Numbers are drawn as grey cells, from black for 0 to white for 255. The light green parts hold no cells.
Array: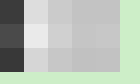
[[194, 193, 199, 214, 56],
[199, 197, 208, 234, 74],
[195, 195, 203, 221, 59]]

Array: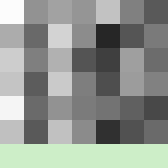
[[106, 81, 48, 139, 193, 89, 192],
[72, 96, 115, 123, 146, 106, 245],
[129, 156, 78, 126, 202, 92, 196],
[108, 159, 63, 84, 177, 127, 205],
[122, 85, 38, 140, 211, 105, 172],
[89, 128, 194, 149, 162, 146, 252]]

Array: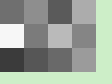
[[155, 105, 86, 59],
[133, 186, 123, 247],
[172, 90, 142, 111]]

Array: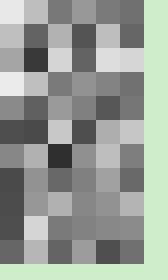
[[112, 81, 156, 100, 182, 103],
[139, 135, 130, 123, 212, 79],
[179, 146, 134, 175, 150, 76],
[107, 160, 128, 104, 145, 74],
[127, 189, 143, 47, 175, 134],
[198, 174, 79, 200, 75, 78],
[119, 89, 128, 153, 96, 137],
[114, 131, 146, 123, 191, 235],
[213, 220, 99, 212, 57, 165],
[103, 189, 84, 178, 99, 191],
[112, 122, 151, 121, 190, 232]]

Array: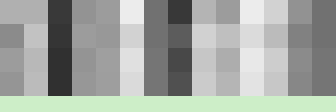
[[117, 135, 199, 227, 181, 203, 80, 117, 218, 158, 151, 48, 187, 149],
[117, 139, 205, 232, 173, 198, 72, 117, 224, 159, 148, 48, 184, 156],
[113, 129, 187, 219, 191, 209, 92, 113, 210, 152, 156, 53, 194, 139],
[113, 146, 210, 236, 156, 180, 56, 113, 236, 156, 147, 57, 176, 176]]

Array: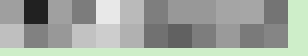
[[133, 122, 154, 125, 97, 113, 177, 205, 194, 152, 129, 191],
[116, 166, 165, 152, 152, 126, 186, 232, 124, 160, 33, 159]]

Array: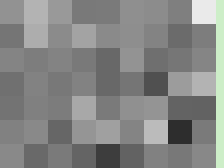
[[136, 120, 129, 98, 61, 100, 122, 105, 137],
[122, 45, 187, 132, 160, 149, 102, 137, 129],
[98, 99, 148, 144, 122, 168, 124, 128, 115],
[179, 156, 80, 117, 104, 130, 120, 130, 112],
[133, 118, 111, 147, 104, 121, 131, 125, 132],
[125, 107, 131, 142, 138, 163, 139, 173, 117],
[234, 127, 140, 143, 122, 121, 153, 179, 146]]

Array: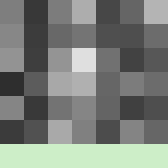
[[102, 132, 76, 128, 169, 81, 59],
[78, 64, 100, 133, 115, 57, 133],
[108, 124, 102, 176, 168, 92, 46],
[87, 66, 113, 223, 148, 62, 147],
[108, 78, 79, 116, 104, 60, 135],
[180, 101, 71, 173, 124, 56, 126]]

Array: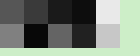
[[199, 33, 100, 8, 128],
[233, 13, 26, 58, 86]]
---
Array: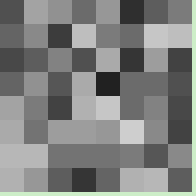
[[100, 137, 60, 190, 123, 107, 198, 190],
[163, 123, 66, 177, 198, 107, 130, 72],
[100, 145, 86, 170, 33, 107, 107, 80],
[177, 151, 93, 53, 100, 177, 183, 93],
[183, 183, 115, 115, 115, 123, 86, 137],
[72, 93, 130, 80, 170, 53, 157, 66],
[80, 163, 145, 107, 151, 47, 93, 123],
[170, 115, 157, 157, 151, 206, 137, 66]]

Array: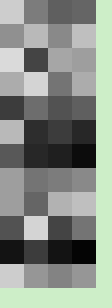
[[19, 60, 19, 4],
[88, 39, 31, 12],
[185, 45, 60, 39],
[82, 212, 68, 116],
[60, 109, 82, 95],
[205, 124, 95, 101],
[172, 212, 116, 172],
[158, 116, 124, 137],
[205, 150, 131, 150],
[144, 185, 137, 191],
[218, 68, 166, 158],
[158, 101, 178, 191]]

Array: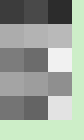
[[60, 73, 44],
[164, 157, 143],
[172, 179, 185],
[116, 100, 227],
[124, 108, 241]]

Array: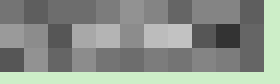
[[154, 140, 86, 168, 180, 140, 188, 194, 86, 51, 101],
[86, 146, 101, 140, 116, 109, 124, 116, 132, 124, 101],
[116, 94, 109, 109, 124, 146, 132, 101, 132, 132, 94]]

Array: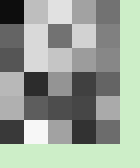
[[176, 93, 77, 70, 170],
[100, 217, 114, 210, 128],
[184, 44, 148, 64, 100],
[57, 247, 162, 50, 108],
[85, 217, 197, 156, 135],
[13, 190, 225, 162, 114]]

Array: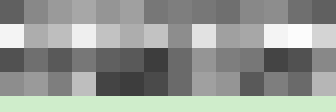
[[81, 112, 88, 119, 96, 88, 60, 104, 148, 127, 119, 67, 81, 135],
[142, 154, 127, 188, 67, 60, 75, 104, 160, 148, 88, 127, 104, 181],
[96, 135, 154, 167, 148, 160, 119, 127, 119, 112, 135, 142, 112, 96],
[245, 174, 188, 239, 194, 174, 194, 142, 226, 160, 167, 245, 252, 214]]

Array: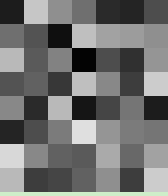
[[111, 83, 15, 191, 162, 156, 143],
[83, 97, 55, 191, 136, 61, 204],
[185, 61, 69, 97, 143, 61, 204],
[216, 136, 97, 90, 170, 104, 162],
[36, 77, 123, 223, 149, 123, 117],
[185, 90, 130, 3, 77, 48, 149],
[28, 198, 143, 111, 42, 36, 77],
[136, 42, 185, 21, 69, 117, 28]]

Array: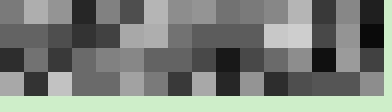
[[45, 114, 57, 106, 129, 135, 99, 99, 72, 24, 72, 106, 141, 16, 155, 65],
[99, 99, 78, 51, 65, 168, 174, 114, 92, 92, 92, 200, 206, 72, 148, 10],
[122, 174, 148, 38, 129, 78, 181, 141, 148, 114, 122, 135, 181, 57, 135, 31],
[168, 51, 194, 106, 106, 162, 122, 57, 168, 38, 148, 45, 78, 85, 85, 141]]
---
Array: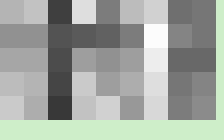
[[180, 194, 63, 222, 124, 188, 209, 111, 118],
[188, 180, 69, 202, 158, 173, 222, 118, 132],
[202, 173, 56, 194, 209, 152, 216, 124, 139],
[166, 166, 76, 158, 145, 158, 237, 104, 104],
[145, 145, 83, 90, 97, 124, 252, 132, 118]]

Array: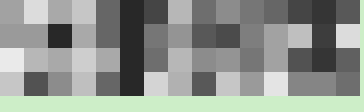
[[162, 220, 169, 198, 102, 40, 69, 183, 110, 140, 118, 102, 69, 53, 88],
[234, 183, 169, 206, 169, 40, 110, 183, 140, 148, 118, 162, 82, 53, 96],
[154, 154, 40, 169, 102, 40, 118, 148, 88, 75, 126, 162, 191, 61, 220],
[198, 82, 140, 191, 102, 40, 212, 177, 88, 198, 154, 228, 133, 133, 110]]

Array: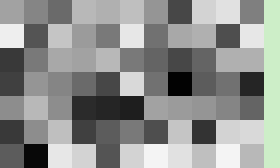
[[141, 184, 141, 43, 37, 30, 162, 155, 149, 133, 100],
[64, 149, 133, 106, 71, 217, 113, 2, 92, 113, 37],
[57, 141, 191, 64, 92, 121, 78, 197, 51, 211, 217],
[162, 133, 106, 184, 176, 191, 149, 71, 211, 225, 127],
[57, 121, 168, 162, 184, 121, 100, 71, 100, 176, 176],
[238, 84, 197, 155, 121, 231, 113, 168, 176, 78, 231],
[92, 8, 231, 211, 84, 211, 244, 225, 191, 244, 184]]

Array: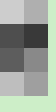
[[205, 175],
[190, 159],
[93, 137],
[78, 57]]

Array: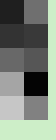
[[198, 129],
[31, 111],
[104, 86],
[51, 57],
[165, 4]]

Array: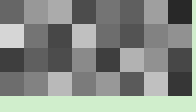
[[102, 152, 170, 77, 116, 95, 158, 41],
[108, 130, 184, 124, 152, 89, 192, 55],
[214, 116, 70, 192, 108, 83, 130, 145],
[62, 95, 77, 137, 62, 178, 145, 70]]
